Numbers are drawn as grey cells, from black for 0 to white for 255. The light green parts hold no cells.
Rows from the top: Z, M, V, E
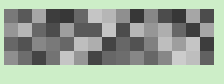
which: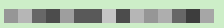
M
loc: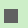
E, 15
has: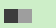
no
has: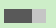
yes

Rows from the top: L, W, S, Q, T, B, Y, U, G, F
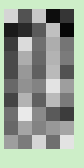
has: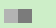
yes
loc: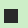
W, 2
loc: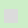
S, 2
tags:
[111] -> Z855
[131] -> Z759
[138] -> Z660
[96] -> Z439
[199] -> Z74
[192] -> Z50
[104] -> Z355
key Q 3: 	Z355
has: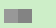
no

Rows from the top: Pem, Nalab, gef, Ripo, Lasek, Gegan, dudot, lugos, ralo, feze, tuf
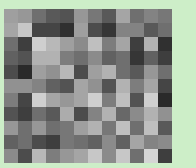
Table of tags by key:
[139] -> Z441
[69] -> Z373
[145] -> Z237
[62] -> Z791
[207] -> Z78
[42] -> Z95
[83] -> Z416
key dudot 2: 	Z373
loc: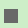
lugos, 9
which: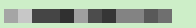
Nalab
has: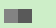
yes
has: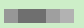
no
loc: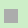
lugos, 5

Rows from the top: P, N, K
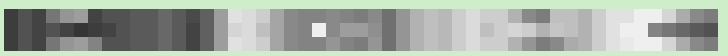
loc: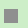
N, 27
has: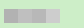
yes
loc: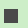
P, 14
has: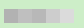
yes
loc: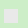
K, 45
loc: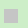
N, 40

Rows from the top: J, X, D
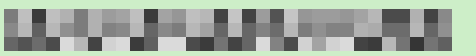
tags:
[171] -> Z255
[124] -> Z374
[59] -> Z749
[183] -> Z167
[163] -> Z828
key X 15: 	Z828
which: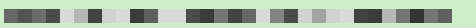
D
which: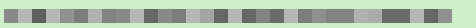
X
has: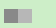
yes
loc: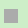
X, 27

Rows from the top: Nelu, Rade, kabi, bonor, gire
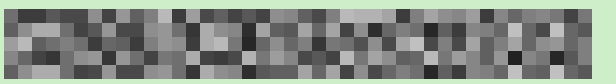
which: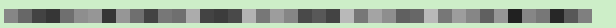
bonor
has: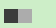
yes
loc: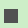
kabi, 26

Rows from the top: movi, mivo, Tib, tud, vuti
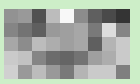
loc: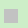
tud, 2
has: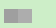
yes
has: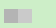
yes
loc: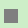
vuti, 9
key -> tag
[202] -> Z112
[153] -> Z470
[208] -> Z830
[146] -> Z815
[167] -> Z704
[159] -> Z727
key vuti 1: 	Z830

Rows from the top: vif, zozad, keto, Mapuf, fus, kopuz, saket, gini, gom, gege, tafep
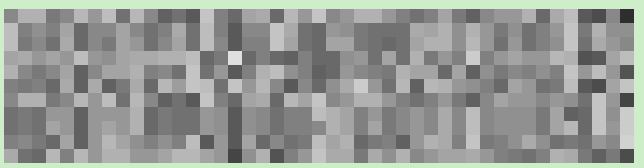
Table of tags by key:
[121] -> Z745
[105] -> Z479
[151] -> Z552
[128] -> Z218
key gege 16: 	Z552
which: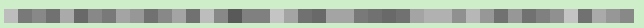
keto
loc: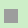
kopuz, 13
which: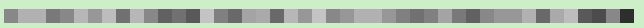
vif

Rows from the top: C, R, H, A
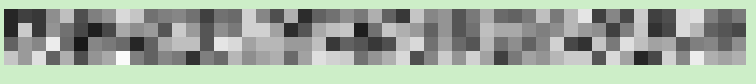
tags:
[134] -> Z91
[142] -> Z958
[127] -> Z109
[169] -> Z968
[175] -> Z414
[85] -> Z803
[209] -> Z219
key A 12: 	Z91
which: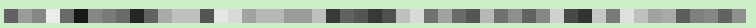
H
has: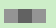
no
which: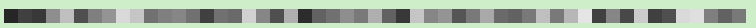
C
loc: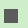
H, 49

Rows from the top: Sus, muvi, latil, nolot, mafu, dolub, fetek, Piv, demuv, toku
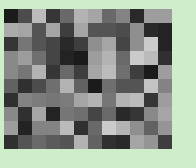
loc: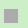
muvi, 1
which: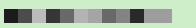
Sus
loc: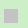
dolub, 11
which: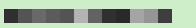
toku
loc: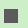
toku, 4

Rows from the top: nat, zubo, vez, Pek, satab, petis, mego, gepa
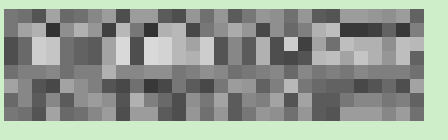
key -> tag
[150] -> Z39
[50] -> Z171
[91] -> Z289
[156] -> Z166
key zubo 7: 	Z39
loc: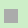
zubo, 17

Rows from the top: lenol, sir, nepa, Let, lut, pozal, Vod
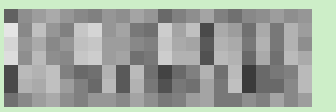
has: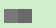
no
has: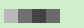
yes

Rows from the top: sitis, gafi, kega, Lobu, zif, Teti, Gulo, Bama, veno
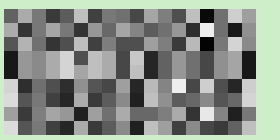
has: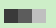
yes
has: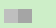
no
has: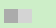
yes
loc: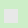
Bama, 15
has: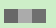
no
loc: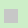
Lobu, 10

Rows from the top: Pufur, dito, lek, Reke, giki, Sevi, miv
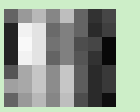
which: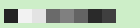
dito
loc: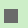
dito, 4
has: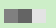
no
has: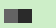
yes
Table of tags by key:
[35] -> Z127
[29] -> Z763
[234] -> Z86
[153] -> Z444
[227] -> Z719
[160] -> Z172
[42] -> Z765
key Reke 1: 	Z127
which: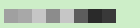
Sevi

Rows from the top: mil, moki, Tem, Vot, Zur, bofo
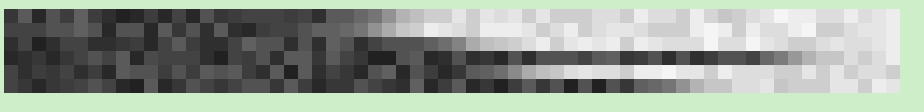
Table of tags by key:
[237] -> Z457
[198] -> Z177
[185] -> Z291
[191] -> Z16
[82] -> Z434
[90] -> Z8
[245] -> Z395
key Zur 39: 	Z16
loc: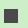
Vot, 11
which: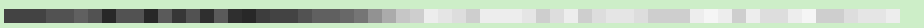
moki
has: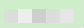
yes
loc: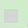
mil, 51

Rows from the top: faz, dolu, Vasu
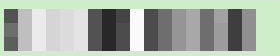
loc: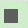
Vasu, 1
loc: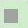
faz, 16
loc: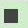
faz, 9
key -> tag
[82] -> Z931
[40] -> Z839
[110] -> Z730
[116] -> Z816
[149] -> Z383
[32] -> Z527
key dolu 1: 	Z730
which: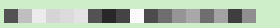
faz
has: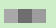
yes
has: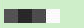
yes

